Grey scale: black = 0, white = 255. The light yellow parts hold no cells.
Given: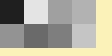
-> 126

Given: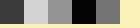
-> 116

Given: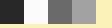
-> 162

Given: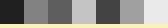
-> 94

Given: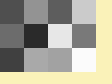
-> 79

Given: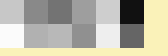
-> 115

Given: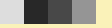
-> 149
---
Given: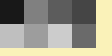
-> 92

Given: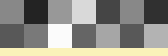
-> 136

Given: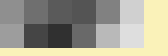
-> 129

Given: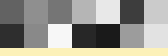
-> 60

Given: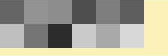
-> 125

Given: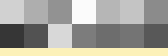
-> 195

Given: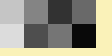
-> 50

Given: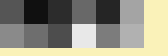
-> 37
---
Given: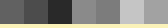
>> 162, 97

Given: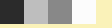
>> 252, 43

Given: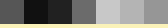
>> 150, 86

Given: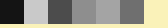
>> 111, 20

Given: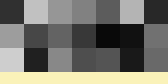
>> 40, 206

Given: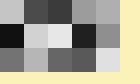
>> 175, 115

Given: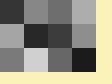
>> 173, 122

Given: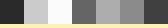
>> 64, 42
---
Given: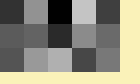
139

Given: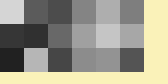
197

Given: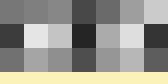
222

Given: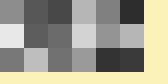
148

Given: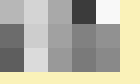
129

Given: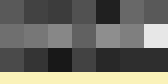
127

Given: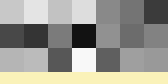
108

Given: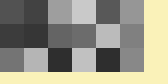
187

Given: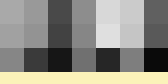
197
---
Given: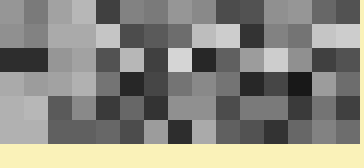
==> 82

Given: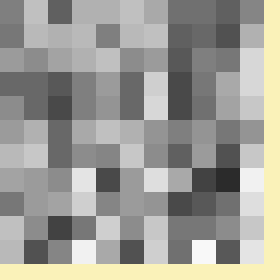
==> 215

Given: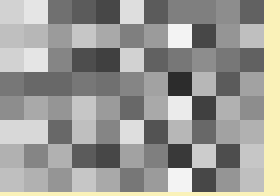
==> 97

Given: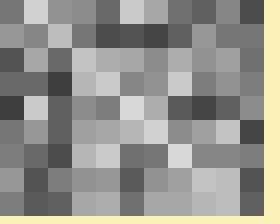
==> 111

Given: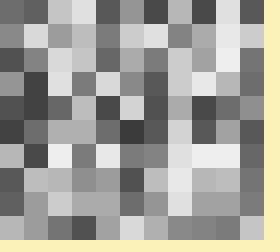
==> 115
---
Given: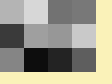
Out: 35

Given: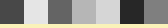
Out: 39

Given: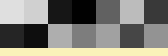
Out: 70

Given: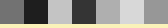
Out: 216

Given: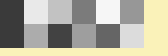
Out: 101

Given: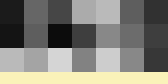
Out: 136
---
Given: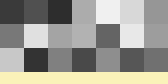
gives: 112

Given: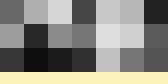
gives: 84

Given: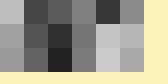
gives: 169

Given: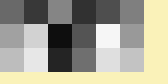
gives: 195

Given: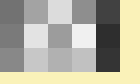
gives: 52

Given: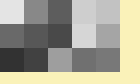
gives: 120

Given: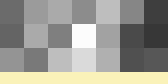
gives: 87

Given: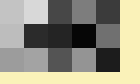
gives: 28

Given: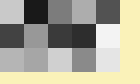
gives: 229
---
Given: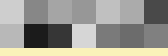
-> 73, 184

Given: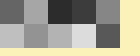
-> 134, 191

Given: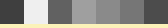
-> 76, 63

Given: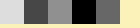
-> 103, 221

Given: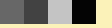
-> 4, 103

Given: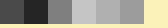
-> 156, 74

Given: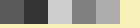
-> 173, 90
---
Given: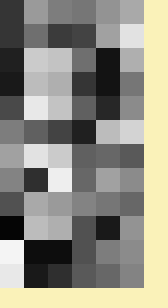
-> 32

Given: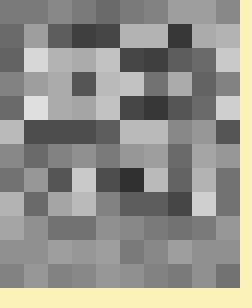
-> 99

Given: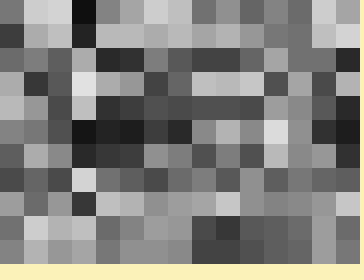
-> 107

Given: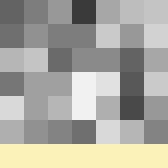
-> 182

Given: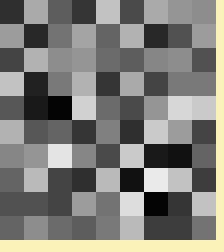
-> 68
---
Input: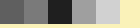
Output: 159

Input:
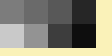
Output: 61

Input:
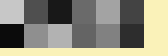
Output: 129

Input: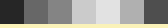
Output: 176

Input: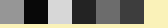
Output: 108

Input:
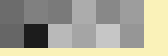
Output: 198
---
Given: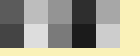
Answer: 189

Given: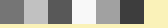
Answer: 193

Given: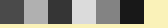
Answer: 176

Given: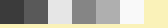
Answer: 89

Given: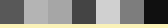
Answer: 180

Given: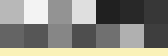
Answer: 243

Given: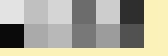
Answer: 192

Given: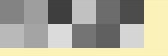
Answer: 158

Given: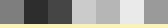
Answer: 45
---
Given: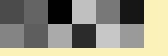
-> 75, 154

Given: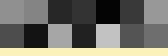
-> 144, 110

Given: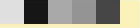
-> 223, 70

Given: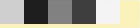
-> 207, 244

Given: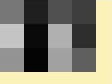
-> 119, 95

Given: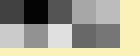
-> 65, 118

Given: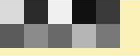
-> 218, 120

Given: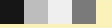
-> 22, 122

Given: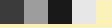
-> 59, 231

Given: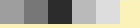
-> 158, 221
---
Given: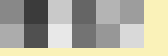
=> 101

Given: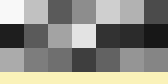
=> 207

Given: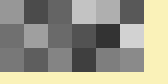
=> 195

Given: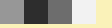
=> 45

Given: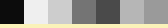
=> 74

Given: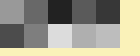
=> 34

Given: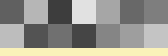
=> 166
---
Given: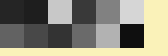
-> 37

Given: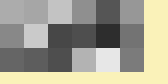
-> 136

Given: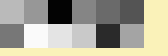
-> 186

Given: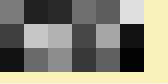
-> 64

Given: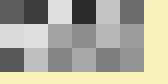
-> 217

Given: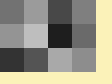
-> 148
